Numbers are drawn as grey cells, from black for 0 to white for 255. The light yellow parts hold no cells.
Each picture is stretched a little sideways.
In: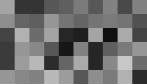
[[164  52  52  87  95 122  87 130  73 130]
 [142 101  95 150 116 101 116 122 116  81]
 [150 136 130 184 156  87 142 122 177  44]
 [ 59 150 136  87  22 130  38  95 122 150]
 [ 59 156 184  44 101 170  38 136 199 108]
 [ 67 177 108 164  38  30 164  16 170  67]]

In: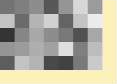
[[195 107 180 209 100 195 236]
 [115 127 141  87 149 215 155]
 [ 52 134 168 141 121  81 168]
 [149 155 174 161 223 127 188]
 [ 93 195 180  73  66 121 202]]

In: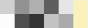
[[252  80  52 195 170]
 [208 146 176  94 230]]

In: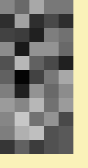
[[ 97   4  66 120 168]
 [140  25 147 147 105]
 [126  32 147 105 140]
 [ 66  60  32 126 113]
 [ 54  97  60  81  89]
 [134 105 168 120 120]
 [155 134 183 113 155]
 [ 46 162  46  73  46]
 [126 176 191  81  89]
 [ 81 183  97  73  32]
 [134 199 113 147  73]]

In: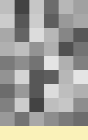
[[190  67 198 108 183 161]
 [204  87 204  94 153 168]
 [168 100 220 183 134  87]
 [153 115 168 141 122 108]
 [122 141 115 228 176 128]
 [108 153  87 220 190 176]
 [176 190 147 176  80 115]
 [128 204  67 190 198 141]
 [147 212  87  94 183 228]]

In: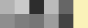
[[142 126 118 157  67]
 [179 202  45 187 102]]

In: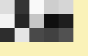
[[243  38 198  15  30]
 [221  53 249 206 214]
 [ 45 229  73  65  81]]
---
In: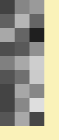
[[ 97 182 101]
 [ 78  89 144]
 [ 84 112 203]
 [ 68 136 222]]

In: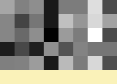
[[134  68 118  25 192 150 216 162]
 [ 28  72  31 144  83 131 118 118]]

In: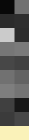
[[ 43  46]
 [118 122]
 [113  99]
 [ 64  23]]

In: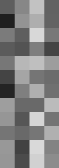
[[ 31 147 174  99]
 [ 91  83 126  68]
 [ 68 165 117 108]
 [158 105 105 187]
 [117 105 118 176]
 [150  75 209 140]]

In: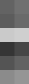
[[ 92 106]
 [ 53  70]
 [139 149]]

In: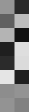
[[ 96 189]
 [ 31 222]
 [229  31]
 [147 129]]

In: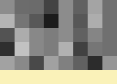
[[180 117  88  28 140  87 173 112]
 [ 47 194 136 125 177  65 118 112]]

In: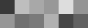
[[151 112 122 177  70  97]]
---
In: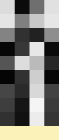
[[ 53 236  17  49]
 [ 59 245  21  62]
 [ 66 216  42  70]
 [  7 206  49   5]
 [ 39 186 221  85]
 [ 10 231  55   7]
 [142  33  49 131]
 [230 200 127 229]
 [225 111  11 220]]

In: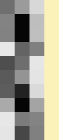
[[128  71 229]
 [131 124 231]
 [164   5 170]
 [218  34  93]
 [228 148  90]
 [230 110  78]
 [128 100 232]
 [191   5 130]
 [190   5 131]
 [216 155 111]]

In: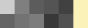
[[ 81  56 124 115 100]
 [ 65  84  92 127 205]]

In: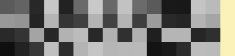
[[186 188  43  25  19 185 184 182 197 180  44 191  55  34  15]
 [ 47  38 181 181  31 176  48 177  40 188 178  39 164  52  41]
 [165 179  37  41 156  62 180  66 179  64  53 181  36 148 152]
 [186 196  24  25  90 107 194 104 201 106  34 199  40  99  90]]

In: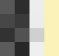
[[239  39  91]
 [208  82  50]
 [236  58  71]
 [237  45  88]]

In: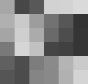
[[212 177 137 133  76  85]
 [202 180 138 125  77  96]
 [ 53  65  69 193 214 121]
 [ 53  77 106 171 207 165]
 [ 51  87 114 157 202 176]
 [218 211 210  88  71 167]]

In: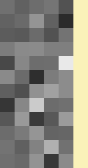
[[138  56 147 105 111]
 [113 176 130  96 115]
 [102 100 149 122 108]
 [155  88  58 153  87]
 [112 108 203 135  54]
 [140 161 145  80  95]
 [140 124  46 107 138]
 [233 110 109 135  72]
 [127 127 139 138 124]
 [115  82 107  89  92]
 [ 43  97 148 106  98]
 [ 82 117 109  97 112]]
